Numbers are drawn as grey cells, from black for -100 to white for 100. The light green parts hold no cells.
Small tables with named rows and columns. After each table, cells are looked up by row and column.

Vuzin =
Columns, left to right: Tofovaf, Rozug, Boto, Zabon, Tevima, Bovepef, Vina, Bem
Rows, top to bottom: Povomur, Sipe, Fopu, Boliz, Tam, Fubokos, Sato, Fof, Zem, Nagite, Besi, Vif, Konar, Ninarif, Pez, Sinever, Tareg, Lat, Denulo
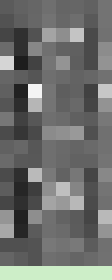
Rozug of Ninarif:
-70
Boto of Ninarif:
-51
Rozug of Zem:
-49
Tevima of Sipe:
-19
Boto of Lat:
-35
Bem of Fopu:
-11
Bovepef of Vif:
-23
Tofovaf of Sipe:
-36
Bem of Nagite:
-12
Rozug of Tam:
-77
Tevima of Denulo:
-15
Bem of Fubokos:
-11
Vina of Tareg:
-40
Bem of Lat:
-12

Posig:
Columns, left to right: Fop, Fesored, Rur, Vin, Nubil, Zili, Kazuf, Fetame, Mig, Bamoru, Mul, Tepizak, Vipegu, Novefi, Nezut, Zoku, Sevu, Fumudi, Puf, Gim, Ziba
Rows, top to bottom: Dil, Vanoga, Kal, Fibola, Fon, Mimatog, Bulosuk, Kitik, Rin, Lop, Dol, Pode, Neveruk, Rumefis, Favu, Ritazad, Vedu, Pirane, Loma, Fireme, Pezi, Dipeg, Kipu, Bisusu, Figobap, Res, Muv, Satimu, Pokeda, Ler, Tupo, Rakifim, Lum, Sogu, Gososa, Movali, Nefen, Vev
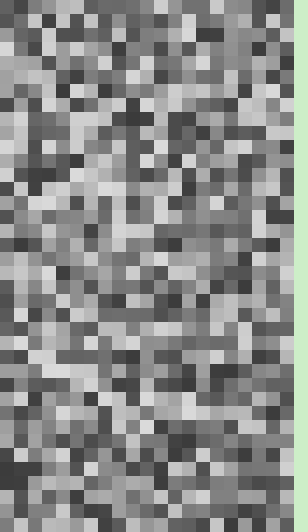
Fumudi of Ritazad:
-12
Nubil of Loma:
7
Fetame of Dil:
-17
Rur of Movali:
35
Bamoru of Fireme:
60
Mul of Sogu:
-23
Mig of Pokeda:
51
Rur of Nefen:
0
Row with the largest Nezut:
Fon

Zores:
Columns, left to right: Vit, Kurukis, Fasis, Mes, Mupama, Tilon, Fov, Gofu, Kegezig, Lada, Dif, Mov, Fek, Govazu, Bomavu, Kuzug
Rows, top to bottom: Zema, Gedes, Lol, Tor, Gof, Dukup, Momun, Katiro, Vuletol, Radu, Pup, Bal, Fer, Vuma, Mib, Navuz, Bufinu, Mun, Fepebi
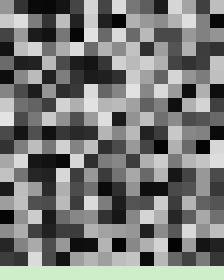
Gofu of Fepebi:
25
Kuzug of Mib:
-34
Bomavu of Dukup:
-3
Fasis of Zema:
-93
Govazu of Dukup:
16
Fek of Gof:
-47
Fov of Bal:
-63

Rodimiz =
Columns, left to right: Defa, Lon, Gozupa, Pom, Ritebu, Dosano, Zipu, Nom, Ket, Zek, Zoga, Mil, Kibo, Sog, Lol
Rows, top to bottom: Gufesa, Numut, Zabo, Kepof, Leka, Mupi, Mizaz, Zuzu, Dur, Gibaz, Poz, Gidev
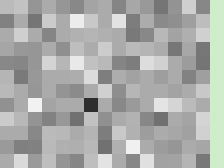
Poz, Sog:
34
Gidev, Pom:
49
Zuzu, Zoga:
34
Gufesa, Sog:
62
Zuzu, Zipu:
-64
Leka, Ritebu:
43

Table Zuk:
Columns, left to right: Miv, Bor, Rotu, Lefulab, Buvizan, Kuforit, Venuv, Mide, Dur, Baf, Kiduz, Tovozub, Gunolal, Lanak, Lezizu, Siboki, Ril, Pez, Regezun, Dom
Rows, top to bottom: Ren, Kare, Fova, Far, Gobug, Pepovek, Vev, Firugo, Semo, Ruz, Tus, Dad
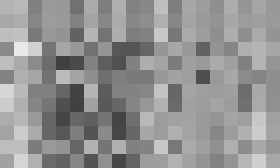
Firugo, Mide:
-31
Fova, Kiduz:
2
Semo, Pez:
24
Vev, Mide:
-28
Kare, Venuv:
29
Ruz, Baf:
-20
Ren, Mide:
-2

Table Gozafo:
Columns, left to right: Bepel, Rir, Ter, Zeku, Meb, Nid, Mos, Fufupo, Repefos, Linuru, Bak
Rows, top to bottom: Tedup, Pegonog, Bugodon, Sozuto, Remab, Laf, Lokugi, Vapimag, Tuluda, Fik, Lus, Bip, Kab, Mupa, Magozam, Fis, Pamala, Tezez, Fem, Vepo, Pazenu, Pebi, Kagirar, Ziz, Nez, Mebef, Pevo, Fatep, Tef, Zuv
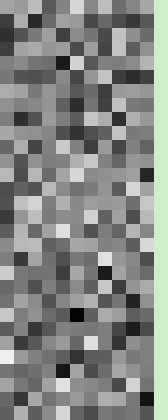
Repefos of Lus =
-45
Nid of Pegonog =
20
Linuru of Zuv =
-7
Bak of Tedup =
31
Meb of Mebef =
-26
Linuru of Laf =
-65
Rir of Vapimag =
0
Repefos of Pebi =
-8
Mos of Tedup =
6
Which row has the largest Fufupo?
Fem

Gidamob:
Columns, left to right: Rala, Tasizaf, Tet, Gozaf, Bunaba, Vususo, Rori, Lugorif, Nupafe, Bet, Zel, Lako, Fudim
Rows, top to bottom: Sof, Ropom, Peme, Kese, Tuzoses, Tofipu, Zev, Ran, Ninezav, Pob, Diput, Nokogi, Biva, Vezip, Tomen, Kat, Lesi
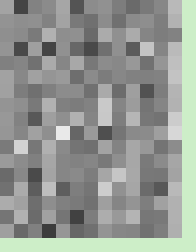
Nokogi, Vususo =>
2
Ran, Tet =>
-5
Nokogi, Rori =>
5
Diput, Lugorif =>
28
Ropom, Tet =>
13
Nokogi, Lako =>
9
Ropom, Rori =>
-12
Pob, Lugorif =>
-38
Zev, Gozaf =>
0
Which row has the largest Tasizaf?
Diput

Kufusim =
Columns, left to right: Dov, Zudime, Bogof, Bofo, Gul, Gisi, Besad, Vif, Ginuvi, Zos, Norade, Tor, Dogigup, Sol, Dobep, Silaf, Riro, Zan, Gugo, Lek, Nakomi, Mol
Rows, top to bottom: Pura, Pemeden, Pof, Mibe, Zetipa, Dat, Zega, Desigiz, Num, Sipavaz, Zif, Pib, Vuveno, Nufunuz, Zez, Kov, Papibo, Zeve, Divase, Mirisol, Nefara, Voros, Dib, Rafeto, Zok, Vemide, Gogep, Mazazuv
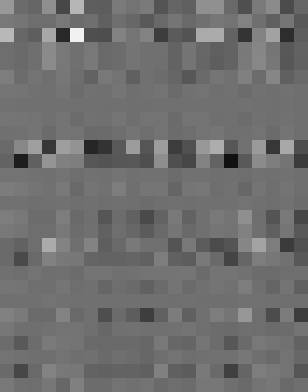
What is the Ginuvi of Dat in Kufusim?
-10
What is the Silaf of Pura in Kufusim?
13
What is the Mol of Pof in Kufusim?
-27
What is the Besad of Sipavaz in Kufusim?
-17
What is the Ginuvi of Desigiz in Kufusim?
-12
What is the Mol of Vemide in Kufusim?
-19
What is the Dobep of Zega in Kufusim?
-10
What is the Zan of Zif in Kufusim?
-11
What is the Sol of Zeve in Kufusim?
-6
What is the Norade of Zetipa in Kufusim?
-12
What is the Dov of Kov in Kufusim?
-2
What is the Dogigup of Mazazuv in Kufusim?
-14
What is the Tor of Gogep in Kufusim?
0
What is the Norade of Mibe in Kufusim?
-12
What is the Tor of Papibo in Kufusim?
-18
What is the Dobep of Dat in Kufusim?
-17
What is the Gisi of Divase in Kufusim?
-7
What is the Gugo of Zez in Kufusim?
-12
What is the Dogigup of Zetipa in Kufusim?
-22

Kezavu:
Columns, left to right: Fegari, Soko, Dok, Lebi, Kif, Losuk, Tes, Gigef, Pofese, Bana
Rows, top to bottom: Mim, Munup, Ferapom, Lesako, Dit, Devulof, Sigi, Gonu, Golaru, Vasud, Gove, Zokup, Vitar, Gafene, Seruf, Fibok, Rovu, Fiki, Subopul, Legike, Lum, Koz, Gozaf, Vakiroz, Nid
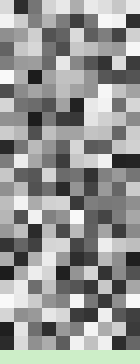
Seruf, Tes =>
-1
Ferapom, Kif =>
-22
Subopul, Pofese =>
11
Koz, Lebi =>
15
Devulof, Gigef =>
-32
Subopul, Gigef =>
45
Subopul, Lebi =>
85
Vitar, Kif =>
-16
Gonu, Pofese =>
-13
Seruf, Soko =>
90

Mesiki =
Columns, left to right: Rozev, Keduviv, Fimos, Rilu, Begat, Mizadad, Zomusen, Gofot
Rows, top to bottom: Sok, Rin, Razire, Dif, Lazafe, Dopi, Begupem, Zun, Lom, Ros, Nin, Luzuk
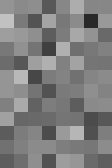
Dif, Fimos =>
-9
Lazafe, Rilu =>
38
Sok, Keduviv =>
8
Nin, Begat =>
-1
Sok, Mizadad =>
36
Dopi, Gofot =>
9
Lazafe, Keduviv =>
-32
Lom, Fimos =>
-18
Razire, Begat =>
-3
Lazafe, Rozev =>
-15
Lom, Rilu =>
-16
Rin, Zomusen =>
-68
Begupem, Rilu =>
-36
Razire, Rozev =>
24
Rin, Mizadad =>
9
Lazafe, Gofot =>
-9

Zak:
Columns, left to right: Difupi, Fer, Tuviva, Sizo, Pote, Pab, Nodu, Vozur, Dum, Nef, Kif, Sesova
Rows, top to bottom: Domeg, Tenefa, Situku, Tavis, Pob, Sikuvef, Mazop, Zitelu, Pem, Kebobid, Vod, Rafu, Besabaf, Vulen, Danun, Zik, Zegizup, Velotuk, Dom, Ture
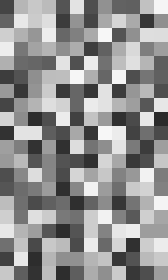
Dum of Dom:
-57
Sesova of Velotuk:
85
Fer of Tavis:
-7
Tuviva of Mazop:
16
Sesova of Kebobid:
-42
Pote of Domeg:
-34
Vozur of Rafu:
67
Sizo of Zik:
59
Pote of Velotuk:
47
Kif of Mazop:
45
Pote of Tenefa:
-53
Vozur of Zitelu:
77
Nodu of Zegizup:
61
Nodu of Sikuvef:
37
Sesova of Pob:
-27
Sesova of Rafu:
55
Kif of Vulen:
65
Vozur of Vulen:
22
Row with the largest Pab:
Sikuvef

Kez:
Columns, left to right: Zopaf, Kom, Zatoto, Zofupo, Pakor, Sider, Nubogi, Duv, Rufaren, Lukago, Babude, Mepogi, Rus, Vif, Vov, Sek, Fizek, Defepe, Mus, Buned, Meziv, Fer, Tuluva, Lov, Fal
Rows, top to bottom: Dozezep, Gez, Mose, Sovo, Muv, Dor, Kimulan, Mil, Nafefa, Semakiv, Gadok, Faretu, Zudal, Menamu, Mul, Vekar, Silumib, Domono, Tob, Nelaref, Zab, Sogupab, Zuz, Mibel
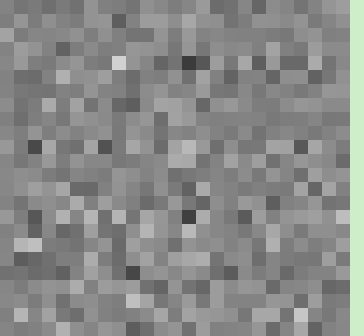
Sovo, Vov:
-7
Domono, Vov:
8
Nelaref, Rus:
7
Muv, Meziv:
-18
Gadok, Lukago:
30
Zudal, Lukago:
11
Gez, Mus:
14
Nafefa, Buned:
-5
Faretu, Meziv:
5
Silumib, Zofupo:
6
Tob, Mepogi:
3
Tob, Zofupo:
-12
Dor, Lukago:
-15
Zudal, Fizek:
-2
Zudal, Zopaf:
7
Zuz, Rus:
-2
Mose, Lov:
0
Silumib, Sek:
6
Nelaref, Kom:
-9
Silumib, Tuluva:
12

